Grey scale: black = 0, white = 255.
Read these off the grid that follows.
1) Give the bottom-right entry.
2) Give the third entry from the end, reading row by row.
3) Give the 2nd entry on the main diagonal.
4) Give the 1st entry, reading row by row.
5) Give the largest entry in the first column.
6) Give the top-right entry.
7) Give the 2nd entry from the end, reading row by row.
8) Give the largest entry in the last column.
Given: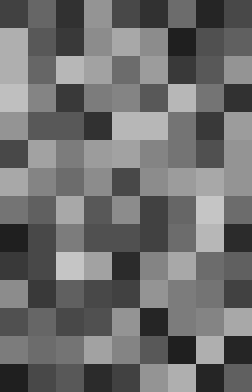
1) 96
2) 175
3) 88
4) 65
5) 191
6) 72
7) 37
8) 168

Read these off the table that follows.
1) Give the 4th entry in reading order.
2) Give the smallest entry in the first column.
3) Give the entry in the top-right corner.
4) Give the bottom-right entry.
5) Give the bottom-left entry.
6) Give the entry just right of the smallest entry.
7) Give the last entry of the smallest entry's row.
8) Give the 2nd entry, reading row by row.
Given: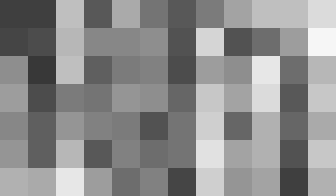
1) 88
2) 63
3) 219
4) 177
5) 177
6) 191
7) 183
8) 63

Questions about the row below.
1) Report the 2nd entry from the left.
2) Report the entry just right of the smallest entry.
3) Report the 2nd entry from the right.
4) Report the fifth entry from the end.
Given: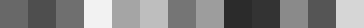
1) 78
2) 51
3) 85
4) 43

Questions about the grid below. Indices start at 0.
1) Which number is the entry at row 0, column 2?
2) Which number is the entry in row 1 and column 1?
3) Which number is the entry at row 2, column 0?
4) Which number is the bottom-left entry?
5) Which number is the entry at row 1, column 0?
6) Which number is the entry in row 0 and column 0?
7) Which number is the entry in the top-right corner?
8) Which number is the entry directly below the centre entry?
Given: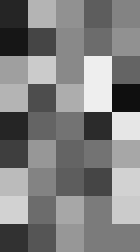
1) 145
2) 69
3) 159
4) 49
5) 22
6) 37
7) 131
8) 100

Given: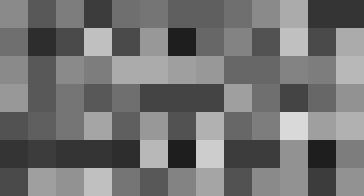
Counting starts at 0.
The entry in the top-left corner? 138
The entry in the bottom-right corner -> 146
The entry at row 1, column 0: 111
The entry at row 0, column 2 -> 125
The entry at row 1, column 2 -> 74
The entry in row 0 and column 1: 88
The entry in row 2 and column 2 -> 138
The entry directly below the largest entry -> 146
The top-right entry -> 52
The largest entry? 217
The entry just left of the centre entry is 68
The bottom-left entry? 74
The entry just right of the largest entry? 159
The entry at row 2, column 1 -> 88
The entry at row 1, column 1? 45
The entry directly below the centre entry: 82

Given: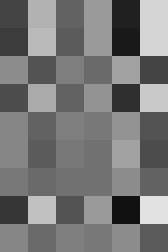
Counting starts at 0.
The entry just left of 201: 47
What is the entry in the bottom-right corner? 91
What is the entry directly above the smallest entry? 141
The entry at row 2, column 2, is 126
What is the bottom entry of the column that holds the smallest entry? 141
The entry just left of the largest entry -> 17
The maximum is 226
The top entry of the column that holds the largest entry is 213
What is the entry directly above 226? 98
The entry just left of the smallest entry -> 154
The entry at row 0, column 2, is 98
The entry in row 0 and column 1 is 178
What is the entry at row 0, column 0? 68

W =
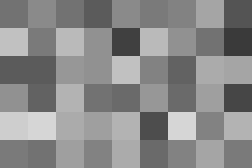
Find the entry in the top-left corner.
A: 114
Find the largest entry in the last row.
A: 171
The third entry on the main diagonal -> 151
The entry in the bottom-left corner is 122
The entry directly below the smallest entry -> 165
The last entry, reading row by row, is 122
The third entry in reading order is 114
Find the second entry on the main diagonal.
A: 122
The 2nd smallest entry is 64
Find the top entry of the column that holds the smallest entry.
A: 84
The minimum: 58
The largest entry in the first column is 206
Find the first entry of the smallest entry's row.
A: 193
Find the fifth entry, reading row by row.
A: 138
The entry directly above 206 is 145
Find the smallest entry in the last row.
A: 106
